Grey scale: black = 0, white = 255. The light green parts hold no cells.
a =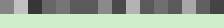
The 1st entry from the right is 68
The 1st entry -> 132
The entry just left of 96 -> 167
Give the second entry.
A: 193
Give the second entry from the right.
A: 96

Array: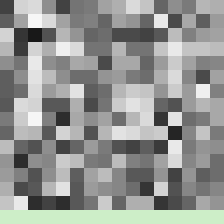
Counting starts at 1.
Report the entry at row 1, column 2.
211
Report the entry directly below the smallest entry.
211
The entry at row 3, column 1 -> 211
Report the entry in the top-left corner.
66
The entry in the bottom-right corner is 148
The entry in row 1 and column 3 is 218
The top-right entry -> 175
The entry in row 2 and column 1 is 94
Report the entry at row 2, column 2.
162
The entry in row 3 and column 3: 24
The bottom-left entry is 196
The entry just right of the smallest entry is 82

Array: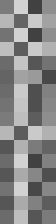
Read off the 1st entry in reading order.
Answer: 123
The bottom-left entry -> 107
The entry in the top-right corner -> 142
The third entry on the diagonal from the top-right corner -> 210
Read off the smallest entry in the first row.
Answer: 65
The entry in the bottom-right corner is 123
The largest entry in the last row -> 190
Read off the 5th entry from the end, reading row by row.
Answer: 93
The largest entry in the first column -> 190
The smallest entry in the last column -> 72

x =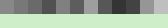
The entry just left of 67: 52
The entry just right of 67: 150
